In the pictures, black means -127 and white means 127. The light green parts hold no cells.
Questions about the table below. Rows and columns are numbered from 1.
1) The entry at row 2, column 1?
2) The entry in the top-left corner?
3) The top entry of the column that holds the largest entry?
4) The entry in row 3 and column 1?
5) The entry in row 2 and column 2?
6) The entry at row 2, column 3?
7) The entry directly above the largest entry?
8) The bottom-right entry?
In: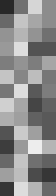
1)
-23
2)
-87
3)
86
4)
19
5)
68
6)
38
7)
31
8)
-23

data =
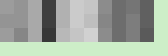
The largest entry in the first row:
75
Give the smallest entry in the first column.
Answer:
20
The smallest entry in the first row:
-65
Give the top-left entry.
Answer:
28
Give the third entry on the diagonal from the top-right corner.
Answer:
-18
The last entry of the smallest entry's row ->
-37
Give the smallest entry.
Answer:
-72
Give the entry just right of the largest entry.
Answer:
12
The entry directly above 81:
62
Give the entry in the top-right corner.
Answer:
-31

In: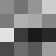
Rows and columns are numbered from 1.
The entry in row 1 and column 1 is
13
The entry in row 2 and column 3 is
41
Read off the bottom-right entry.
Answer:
29
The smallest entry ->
-102
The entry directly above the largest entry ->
-5

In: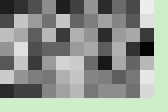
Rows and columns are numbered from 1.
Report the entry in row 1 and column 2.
-78
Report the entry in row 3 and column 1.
62
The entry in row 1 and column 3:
-48
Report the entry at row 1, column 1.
-97
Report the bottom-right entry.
88
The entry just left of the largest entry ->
-54
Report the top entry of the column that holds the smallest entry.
109
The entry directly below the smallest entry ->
56
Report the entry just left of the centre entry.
-27
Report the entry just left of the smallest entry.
-78
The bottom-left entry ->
-84
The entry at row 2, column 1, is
-54
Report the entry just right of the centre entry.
40
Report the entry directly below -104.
-1
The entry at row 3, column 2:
40
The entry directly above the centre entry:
48

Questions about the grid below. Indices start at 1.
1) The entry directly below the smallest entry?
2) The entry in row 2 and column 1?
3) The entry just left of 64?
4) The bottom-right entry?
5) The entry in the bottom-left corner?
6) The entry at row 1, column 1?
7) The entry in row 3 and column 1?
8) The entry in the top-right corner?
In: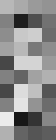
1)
-27
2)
1
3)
92
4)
-34
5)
49
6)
56
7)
13
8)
19

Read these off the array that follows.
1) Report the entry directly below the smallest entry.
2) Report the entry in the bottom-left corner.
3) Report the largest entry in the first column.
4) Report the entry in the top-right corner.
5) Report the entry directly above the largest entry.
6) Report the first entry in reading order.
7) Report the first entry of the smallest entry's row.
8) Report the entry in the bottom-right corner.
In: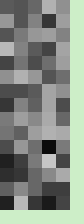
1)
70
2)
-95
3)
56
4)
16
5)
-116
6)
-37
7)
-51
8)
-59

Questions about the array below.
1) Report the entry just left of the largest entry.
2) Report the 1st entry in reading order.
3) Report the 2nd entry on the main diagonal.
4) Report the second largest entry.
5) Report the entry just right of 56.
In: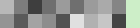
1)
-45
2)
56
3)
-37
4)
70
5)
-2

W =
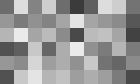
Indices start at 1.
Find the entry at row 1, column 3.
3
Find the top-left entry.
-18
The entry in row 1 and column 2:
93
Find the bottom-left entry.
-46
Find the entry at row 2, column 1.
23
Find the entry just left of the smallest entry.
-18
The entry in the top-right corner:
-12
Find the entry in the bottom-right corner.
-54
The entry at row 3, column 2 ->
106
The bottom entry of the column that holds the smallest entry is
30
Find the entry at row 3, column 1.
53
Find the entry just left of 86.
11

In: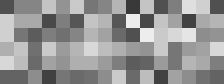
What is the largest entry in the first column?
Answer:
88
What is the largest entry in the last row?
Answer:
74
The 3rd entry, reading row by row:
5
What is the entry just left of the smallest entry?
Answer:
53
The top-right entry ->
-47
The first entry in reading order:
-47
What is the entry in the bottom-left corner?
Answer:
-28
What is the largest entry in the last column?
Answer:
88
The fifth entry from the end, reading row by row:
-62
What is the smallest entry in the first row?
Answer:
-70
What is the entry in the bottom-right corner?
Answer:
-28
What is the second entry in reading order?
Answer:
5
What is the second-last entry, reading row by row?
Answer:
-15
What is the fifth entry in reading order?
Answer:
19
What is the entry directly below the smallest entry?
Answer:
109
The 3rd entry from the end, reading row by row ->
13
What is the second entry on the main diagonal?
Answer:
41

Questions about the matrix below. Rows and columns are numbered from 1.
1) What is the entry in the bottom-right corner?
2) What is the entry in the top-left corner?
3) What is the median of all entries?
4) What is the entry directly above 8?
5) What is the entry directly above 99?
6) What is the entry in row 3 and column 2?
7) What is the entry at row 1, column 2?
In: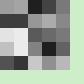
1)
56
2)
29
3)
2
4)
-6
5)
-66
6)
107
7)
36

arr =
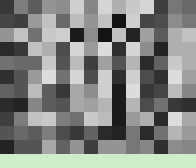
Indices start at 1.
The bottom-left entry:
-92
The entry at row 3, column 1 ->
20
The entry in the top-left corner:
-71
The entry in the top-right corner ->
-22
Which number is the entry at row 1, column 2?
-2
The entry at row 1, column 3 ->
-35
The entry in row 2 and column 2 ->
-64
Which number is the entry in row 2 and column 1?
-58
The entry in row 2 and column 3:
26
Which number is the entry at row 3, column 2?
65
